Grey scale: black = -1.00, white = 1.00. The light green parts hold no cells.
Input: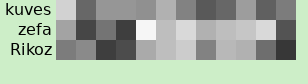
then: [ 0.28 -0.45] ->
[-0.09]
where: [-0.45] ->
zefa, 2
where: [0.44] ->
Rikoz, 9

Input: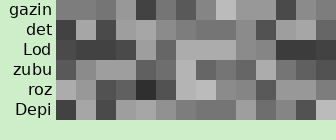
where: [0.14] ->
Depi, 6
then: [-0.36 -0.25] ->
[-0.63]

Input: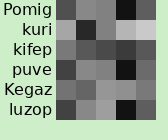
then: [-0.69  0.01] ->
[0.42]
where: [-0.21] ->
Kegaz, 2

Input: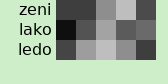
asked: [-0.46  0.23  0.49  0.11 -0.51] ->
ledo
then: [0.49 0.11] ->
[-0.51]
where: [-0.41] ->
zeni, 5
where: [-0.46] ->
ledo, 1

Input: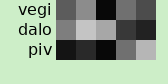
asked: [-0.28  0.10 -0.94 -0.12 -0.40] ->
vegi
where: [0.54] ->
dalo, 2
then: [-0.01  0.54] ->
[0.31]
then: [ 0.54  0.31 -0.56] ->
[-0.73]

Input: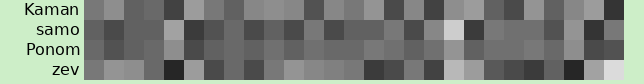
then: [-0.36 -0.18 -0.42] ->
[-0.24]
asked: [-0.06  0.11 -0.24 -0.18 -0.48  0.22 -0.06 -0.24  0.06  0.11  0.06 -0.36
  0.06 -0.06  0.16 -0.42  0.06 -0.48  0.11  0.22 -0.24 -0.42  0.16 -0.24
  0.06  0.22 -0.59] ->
Kaman
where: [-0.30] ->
zev, 21
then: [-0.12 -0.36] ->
[0.16]
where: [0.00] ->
zev, 13
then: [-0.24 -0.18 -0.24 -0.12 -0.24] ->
[-0.12]

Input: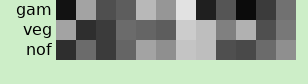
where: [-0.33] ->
gam, 9
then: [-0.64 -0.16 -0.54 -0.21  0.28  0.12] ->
[0.54]
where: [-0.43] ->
nof, 10
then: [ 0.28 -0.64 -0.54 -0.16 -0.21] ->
[-0.27]
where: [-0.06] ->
veg, 12
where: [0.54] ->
nof, 7
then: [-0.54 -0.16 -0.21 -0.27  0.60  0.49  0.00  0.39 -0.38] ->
[-0.06]

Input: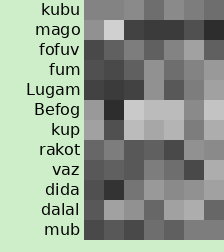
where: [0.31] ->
kup, 4
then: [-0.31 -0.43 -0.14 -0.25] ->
[-0.02]
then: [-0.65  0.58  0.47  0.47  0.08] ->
[0.53]
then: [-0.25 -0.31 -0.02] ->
[-0.14]
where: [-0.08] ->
dida, 3
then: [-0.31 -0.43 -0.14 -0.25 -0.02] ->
[-0.02]
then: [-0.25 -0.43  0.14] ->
[0.08]

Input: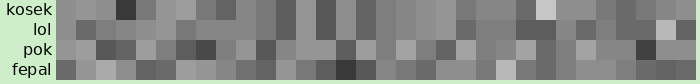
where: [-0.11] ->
fepal, 10
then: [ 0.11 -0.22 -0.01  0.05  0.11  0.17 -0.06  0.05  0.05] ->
[-0.17]
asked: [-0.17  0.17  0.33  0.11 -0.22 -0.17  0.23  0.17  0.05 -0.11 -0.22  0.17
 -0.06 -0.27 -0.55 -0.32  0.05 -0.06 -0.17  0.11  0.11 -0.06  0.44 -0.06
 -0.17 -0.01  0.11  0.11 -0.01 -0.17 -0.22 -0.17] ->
fepal

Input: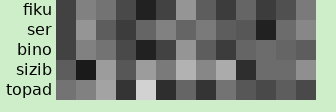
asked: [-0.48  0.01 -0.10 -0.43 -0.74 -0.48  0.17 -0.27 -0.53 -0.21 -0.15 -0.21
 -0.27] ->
bino
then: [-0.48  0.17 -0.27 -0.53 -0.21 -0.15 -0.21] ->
[-0.27]

